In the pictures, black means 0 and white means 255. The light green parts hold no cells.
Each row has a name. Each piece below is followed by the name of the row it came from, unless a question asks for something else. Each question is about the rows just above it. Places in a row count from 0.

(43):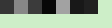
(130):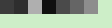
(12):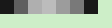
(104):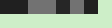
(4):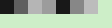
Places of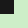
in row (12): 0 6
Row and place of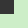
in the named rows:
(43), 0
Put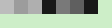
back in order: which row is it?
(12)
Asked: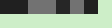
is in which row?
(104)
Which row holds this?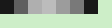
(12)
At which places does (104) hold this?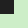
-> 0 1 6

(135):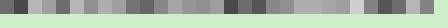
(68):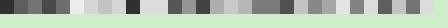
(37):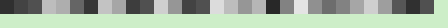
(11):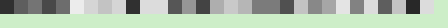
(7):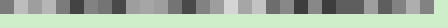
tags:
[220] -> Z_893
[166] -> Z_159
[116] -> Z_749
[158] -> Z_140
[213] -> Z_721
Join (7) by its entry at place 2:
Z_140
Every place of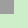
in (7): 2 9 11 15 26
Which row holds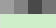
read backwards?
(7)
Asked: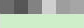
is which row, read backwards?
(135)
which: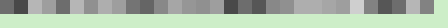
(135)
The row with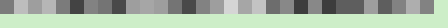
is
(7)
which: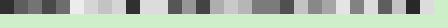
(11)

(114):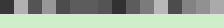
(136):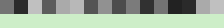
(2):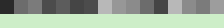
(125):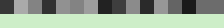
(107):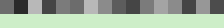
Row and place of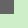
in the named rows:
(125), 12
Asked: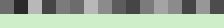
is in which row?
(107)
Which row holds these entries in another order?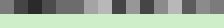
(107)
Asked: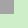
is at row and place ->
(107), 11

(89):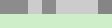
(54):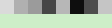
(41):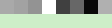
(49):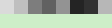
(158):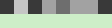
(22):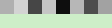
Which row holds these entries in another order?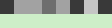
(158)
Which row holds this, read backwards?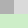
(54)
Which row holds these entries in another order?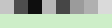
(54)
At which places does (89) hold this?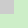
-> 2 4 5 6
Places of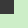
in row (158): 0 2 7
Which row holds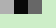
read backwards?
(41)
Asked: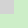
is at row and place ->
(22), 1

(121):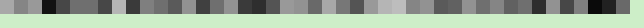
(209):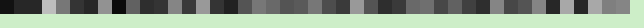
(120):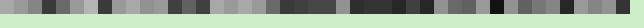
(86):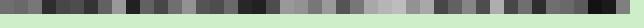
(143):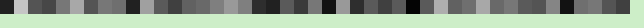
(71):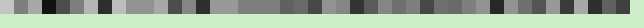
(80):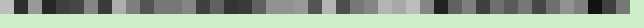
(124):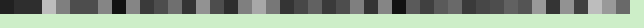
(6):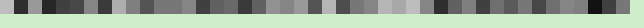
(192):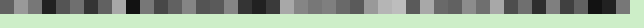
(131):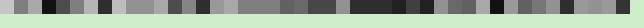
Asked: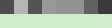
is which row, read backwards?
(80)
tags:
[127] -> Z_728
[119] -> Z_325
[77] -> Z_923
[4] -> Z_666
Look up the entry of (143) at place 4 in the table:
Z_325
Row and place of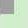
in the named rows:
(143), 10
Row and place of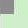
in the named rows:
(192), 33
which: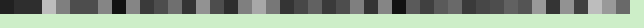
(124)
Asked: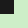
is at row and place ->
(86), 43

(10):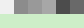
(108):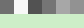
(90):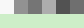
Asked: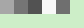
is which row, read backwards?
(108)
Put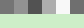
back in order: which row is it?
(90)

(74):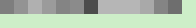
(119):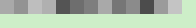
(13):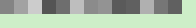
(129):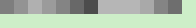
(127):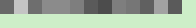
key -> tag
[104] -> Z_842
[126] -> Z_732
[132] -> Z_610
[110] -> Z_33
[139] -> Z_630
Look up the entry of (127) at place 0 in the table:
Z_842
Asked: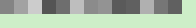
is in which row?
(13)
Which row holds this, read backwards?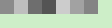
(13)

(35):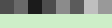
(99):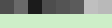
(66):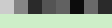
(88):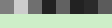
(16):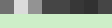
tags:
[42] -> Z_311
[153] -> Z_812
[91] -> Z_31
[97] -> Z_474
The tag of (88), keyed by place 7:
Z_31
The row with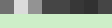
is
(16)
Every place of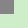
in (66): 1

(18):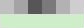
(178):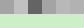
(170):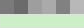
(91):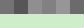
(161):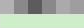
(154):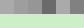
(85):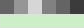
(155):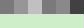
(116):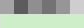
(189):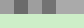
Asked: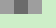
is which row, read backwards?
(189)
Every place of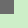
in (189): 1
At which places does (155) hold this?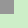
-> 1

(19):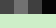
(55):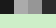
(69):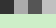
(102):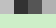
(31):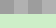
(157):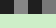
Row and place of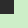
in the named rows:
(55), 3
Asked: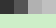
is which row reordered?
(102)
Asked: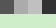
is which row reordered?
(69)
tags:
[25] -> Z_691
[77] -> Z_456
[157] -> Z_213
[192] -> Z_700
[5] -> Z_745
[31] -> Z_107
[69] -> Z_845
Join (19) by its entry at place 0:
Z_845
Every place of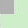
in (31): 1 3
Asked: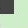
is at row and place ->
(19), 0

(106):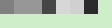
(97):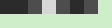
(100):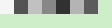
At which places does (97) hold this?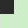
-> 0 1 5
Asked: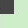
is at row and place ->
(106), 3
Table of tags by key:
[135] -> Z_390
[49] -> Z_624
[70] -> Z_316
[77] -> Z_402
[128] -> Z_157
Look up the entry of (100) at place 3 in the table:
Z_390
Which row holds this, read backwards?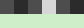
(97)
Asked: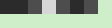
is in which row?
(97)
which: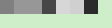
(106)

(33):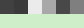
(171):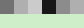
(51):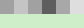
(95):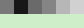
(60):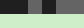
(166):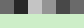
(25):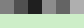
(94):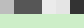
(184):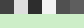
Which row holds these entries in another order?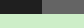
(60)
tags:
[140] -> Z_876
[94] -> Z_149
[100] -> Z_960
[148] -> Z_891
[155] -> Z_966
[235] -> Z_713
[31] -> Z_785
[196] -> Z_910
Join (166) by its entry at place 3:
Z_891
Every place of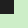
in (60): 0 1 3

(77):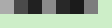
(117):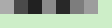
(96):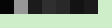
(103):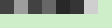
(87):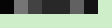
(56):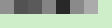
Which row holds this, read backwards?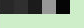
(96)
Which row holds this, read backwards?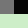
(87)

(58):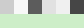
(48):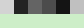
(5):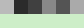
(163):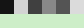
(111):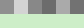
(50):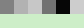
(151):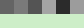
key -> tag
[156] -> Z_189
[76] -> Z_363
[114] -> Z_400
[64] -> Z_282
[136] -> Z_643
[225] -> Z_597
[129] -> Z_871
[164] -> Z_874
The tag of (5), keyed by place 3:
Z_643
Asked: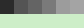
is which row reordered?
(151)
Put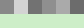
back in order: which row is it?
(111)
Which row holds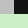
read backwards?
(48)
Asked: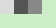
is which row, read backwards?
(163)
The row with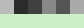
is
(5)

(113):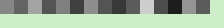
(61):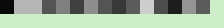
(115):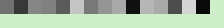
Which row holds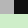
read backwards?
(115)
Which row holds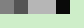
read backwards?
(61)

